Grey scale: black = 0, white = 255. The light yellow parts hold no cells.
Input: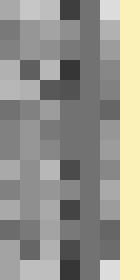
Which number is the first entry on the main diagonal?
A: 169
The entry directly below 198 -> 150
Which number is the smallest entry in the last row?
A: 54
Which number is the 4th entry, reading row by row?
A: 62
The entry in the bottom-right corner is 220
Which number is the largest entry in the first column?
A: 183
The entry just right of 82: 114
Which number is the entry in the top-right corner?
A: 220
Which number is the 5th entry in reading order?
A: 114
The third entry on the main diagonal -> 143

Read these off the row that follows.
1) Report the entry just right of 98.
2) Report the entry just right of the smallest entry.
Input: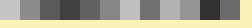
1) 134
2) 106

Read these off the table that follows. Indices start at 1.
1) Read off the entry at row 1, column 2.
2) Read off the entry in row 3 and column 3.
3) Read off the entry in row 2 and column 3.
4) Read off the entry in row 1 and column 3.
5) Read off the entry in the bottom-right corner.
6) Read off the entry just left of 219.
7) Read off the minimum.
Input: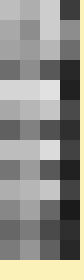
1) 174
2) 182
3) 205
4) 205
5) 40
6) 189
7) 27

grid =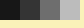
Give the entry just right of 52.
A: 110
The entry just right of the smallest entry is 52

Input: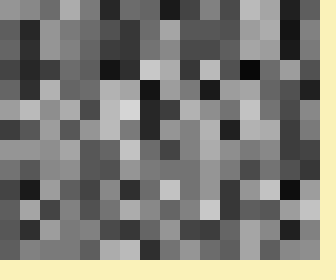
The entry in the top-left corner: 149
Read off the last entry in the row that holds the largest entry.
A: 136
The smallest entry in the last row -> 47
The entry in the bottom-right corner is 142
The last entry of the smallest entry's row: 81
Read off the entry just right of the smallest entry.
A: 108
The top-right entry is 94
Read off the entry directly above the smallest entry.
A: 165
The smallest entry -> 8
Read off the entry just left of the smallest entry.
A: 81
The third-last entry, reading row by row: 94
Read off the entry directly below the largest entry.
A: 122
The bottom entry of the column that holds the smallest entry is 165
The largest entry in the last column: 194
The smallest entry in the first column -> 61
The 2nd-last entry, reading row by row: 136
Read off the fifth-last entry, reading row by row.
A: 94
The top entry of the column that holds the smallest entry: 186
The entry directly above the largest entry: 165
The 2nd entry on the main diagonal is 39
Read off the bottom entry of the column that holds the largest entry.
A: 186
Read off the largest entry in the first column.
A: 157
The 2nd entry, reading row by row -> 136
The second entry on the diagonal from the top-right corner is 20

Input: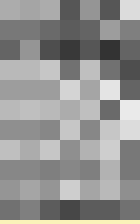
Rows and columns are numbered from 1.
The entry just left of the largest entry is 106
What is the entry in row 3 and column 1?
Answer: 100
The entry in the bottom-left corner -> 113
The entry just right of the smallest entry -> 100
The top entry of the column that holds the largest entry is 220
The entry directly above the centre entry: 212
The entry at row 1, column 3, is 172
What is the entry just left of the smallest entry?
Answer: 86
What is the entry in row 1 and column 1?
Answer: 172
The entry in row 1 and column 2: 165
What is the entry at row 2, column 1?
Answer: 120
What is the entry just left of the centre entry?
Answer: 185
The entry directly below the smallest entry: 113
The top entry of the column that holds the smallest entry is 86
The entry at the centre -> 172
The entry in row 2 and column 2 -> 120
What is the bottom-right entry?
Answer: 113
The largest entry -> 234

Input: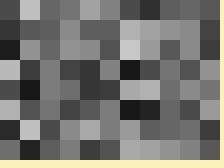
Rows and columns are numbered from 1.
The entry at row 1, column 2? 191
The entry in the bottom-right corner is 88
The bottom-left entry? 110
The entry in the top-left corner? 75
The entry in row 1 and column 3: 102
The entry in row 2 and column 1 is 54
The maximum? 199
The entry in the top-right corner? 88
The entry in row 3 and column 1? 29
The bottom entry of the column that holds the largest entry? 169
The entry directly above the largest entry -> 177
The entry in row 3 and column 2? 146
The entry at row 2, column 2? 88

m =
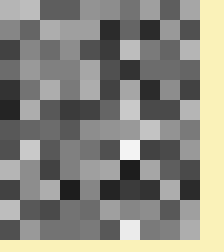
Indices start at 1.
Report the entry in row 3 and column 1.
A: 66
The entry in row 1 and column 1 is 181
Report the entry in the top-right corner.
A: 166
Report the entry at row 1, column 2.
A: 189
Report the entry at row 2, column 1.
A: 134
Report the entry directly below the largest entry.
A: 29
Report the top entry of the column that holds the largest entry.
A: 115
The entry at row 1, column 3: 94
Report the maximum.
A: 243
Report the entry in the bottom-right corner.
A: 173
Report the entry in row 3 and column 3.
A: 108
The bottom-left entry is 80
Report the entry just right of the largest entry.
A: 66

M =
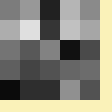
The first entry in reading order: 124
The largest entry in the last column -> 166
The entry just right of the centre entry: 17
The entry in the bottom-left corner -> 11
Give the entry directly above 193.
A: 181
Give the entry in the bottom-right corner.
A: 82
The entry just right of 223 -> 53

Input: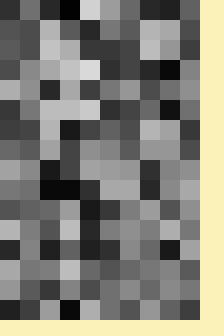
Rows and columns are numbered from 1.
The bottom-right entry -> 62
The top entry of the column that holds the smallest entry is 2
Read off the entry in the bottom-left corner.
32
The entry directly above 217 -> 56
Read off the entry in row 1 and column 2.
112
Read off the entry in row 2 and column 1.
83
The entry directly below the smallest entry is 90
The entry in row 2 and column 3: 180
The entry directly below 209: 40
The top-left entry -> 48
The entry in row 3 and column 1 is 90
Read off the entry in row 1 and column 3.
40
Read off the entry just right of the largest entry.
48
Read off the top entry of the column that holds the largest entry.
209
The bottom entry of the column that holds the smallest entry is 9
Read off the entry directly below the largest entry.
62
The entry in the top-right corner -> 97
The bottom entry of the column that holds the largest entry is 174
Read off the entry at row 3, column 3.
194
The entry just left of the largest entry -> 194
